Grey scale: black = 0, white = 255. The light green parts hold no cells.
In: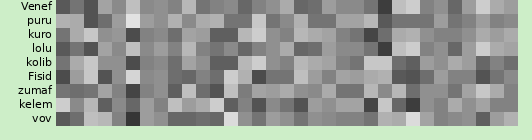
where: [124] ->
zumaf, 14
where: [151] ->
kuro, 5

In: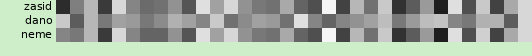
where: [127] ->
zasid, 2
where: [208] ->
neme, 31
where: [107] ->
zasid, 7

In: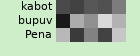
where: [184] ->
Pena, 1
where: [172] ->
bupuv, 2
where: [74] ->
kabot, 1
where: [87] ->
kabot, 3
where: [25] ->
bupuv, 1
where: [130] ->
Pena, 3
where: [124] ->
kabot, 5

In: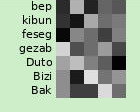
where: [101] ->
bep, 4
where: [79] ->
gezab, 2
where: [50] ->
kibun, 1
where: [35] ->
bep, 3
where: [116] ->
Bizi, 4
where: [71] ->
gezab, 5

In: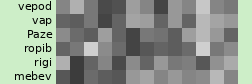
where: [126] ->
rigi, 10
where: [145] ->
rigi, 12
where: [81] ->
vepod, 5
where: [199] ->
vepod, 11
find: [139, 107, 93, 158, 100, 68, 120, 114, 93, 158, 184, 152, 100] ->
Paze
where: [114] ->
Paze, 8
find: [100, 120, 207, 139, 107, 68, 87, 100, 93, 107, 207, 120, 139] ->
ropib

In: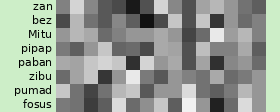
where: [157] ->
Mitu, 13
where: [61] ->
fosus, 3
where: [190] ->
pipap, 11
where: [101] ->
pipap, 5
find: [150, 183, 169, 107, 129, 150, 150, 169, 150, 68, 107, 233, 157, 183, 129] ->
Mitu
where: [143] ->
fosus, 7

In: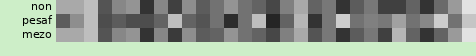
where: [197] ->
pesaf, 30
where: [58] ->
mezo, 9
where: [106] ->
non, 28

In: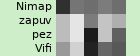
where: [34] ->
Vifi, 3
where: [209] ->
Vifi, 2
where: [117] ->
Nimap, 2
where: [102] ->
Vifi, 4
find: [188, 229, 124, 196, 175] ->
zapuv
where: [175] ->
zapuv, 5

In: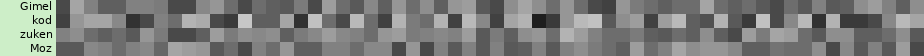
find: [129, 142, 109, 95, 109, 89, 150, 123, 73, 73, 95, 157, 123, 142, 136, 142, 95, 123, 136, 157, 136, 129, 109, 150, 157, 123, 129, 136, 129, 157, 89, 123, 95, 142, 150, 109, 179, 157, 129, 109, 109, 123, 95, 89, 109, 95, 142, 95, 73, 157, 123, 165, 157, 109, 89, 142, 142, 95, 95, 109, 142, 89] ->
zuken
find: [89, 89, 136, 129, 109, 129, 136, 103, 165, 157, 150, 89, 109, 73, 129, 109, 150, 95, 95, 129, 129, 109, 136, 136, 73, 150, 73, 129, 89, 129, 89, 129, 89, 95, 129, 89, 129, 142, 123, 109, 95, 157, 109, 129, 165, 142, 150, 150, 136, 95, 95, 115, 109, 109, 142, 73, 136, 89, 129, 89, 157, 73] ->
Moz
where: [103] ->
Moz, 8
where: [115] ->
Moz, 52
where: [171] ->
kod, 11
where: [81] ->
kod, 47

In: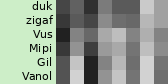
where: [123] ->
duk, 4
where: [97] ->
duk, 2

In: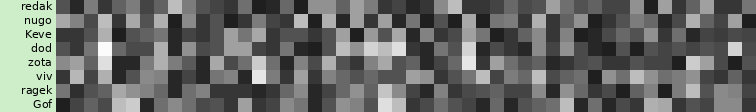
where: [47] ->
ragek, 2
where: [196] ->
ragek, 24
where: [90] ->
zota, 10
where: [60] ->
Keve, 48
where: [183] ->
viv, 2
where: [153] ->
Keve, 23

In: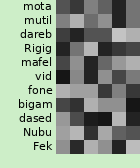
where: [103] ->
mafel, 4
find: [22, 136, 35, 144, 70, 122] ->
vid
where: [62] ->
dareb, 1
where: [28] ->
dased, 3
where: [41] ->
Fek, 2
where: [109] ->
mutil, 3
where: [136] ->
vid, 2

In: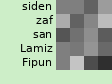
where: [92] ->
san, 4
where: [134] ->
zaf, 3
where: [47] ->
Fipun, 4
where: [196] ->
Fipun, 2
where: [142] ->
san, 3
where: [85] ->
san, 1

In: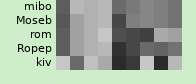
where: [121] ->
mibo, 6
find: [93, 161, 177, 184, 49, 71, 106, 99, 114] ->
Ropep
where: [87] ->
Moseb, 1
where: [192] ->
kiv, 3

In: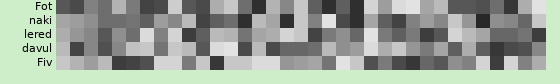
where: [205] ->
Fot, 9
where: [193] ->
davul, 6

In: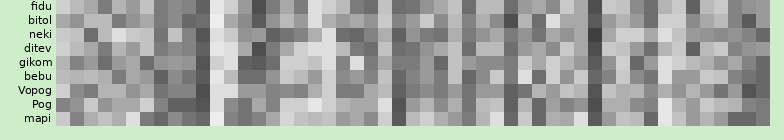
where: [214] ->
mapi, 17
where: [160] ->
Pog, 36

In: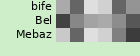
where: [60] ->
Mebaz, 6
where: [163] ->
Bel, 3
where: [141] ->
Bel, 5

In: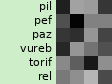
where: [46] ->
paz, 2
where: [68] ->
paz, 4
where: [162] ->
pil, 2
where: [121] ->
rel, 1
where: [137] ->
torif, 1

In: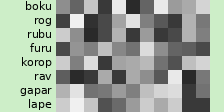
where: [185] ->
korop, 7
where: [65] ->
rog, 1
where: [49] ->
rog, 3
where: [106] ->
lape, 5
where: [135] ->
furu, 5

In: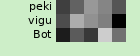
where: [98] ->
peki, 2
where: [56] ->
Bot, 3
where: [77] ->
vigu, 1
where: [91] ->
Bot, 2
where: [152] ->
peki, 3
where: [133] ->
peki, 4

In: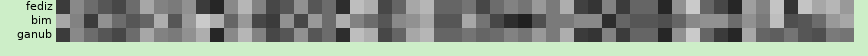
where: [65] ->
fediz, 38
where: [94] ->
ganub, 52
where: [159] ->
fediz, 50

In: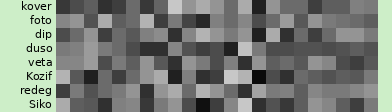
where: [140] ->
dip, 8
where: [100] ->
kover, 8
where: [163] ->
redeg, 15
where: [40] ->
foto, 11
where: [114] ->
foto, 21
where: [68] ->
foto, 10
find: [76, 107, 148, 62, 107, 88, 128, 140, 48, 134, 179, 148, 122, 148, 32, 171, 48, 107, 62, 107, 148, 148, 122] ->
dip

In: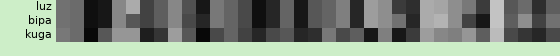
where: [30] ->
kuga, 7
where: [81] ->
luz, 10

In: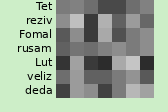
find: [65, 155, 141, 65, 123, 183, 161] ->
deda
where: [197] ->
Lut, 6
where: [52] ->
Lut, 1
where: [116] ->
rusam, 2
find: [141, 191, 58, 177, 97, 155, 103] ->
reziv
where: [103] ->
reziv, 7
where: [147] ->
veliz, 6

